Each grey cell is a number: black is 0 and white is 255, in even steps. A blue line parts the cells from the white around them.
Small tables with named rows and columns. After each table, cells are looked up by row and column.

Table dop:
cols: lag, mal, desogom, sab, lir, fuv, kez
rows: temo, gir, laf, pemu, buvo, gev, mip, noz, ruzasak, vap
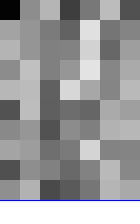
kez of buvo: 185
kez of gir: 132
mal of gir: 149
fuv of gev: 170
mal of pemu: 192
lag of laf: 180
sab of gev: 109

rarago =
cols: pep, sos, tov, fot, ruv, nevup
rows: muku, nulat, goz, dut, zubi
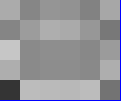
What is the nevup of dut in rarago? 174
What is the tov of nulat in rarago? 174
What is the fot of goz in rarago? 142
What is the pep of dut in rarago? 174
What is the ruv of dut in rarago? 137
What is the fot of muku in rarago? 146
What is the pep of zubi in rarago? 52
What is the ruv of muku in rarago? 130
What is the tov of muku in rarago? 149
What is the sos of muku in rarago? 134
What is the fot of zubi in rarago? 184
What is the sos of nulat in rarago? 156
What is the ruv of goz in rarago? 136
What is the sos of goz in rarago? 138
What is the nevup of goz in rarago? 155
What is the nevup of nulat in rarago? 120
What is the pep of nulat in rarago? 133
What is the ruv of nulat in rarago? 151

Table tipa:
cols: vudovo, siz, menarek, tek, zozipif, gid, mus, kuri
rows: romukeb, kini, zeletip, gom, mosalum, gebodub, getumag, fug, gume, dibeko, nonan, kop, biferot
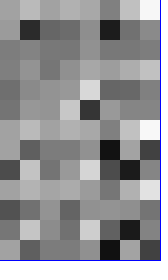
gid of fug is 18
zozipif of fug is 145
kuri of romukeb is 247
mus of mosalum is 104
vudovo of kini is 155
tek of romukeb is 177
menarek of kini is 102
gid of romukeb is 128
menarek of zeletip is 120
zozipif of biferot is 144
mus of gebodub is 133
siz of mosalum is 138
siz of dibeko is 179
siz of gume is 195
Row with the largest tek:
gebodub

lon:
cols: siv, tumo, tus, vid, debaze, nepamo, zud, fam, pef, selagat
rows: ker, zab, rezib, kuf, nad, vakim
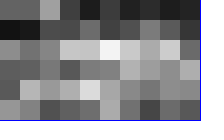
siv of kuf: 93
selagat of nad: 137
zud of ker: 33
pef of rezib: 204
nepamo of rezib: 243
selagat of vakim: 88
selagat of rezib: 106
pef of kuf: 142
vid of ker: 63
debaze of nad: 219
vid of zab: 74
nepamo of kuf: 129
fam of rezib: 171
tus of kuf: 120
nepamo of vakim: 171
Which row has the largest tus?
ker

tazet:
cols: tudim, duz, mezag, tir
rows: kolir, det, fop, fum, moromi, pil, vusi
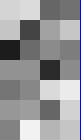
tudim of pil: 151
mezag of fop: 139
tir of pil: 210
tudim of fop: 28
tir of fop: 125
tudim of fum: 146
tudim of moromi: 117
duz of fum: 146
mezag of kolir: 102
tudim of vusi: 130
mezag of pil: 102
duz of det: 68
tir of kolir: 113
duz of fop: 107
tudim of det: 197
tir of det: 198

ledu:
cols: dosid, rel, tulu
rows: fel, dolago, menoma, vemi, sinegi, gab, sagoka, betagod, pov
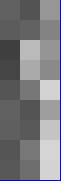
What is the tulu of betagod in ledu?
213
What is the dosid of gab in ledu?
97
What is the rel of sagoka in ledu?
89
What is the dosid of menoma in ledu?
63
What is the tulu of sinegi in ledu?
211
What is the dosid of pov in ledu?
88
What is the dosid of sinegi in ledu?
85
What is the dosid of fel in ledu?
97
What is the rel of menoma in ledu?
186
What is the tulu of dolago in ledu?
131
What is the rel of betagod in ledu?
120
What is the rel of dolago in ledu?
98
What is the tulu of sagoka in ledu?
196
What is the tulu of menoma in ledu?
149
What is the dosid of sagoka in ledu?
95
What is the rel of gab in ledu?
84
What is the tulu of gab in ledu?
158
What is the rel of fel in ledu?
83

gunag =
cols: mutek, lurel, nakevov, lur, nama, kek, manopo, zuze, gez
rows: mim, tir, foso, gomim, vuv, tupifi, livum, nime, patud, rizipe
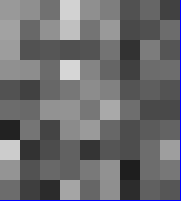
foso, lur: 80
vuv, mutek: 82
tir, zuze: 80
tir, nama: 116
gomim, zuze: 108
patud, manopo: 30
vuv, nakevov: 103
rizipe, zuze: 96
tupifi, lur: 147
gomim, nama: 132
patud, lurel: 82
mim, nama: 143
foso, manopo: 50
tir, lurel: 104
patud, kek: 145
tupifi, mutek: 108
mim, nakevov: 113

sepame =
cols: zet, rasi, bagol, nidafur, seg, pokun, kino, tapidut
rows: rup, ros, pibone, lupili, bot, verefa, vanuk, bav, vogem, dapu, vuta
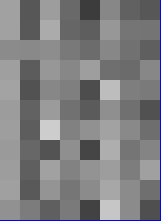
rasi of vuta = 124
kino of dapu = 139
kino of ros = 117
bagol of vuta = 95
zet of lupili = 159
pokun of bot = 189
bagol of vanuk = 205
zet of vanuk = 158
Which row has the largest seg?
lupili

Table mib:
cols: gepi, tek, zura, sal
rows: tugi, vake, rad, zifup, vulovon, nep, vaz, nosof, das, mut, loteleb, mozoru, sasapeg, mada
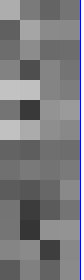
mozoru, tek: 53
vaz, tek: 171
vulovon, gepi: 194
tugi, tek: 122
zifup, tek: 78
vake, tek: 165
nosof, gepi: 99
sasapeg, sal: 136
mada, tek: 128
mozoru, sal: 147
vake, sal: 137
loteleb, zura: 91
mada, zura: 99
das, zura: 115
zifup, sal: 116
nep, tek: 57
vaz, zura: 142
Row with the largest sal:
nep

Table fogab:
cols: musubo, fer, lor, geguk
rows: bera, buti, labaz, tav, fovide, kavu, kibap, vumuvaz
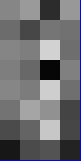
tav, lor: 6
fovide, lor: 206
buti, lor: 117
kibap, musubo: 75
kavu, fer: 165
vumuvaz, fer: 75
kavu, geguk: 68
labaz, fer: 126
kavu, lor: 145
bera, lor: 44
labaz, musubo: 133
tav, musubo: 126
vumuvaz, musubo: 23
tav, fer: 104
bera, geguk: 152
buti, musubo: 108
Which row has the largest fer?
kavu

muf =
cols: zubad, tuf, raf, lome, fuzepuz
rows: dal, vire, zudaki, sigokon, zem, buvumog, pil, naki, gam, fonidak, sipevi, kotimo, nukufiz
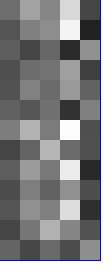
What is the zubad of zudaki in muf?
94
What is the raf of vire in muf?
141
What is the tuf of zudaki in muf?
69
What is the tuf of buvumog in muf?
86
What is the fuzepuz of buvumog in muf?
128
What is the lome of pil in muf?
252
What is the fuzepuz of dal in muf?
69
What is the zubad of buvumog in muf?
97
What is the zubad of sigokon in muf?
79
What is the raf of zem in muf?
107
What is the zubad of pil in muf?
125
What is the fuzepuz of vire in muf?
33
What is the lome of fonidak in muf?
144
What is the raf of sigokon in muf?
115
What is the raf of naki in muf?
182

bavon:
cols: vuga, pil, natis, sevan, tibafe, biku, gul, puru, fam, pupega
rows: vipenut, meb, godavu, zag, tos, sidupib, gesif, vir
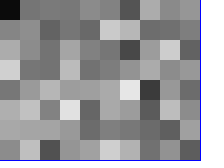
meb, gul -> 183
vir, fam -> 146
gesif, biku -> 127
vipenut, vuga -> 11
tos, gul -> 230
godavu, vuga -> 172
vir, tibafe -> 161
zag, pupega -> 152
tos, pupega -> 108
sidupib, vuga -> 175
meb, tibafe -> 105
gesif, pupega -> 160
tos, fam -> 152
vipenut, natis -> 122
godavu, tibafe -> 129
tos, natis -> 182
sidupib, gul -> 156
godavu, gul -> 72
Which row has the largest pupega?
gesif

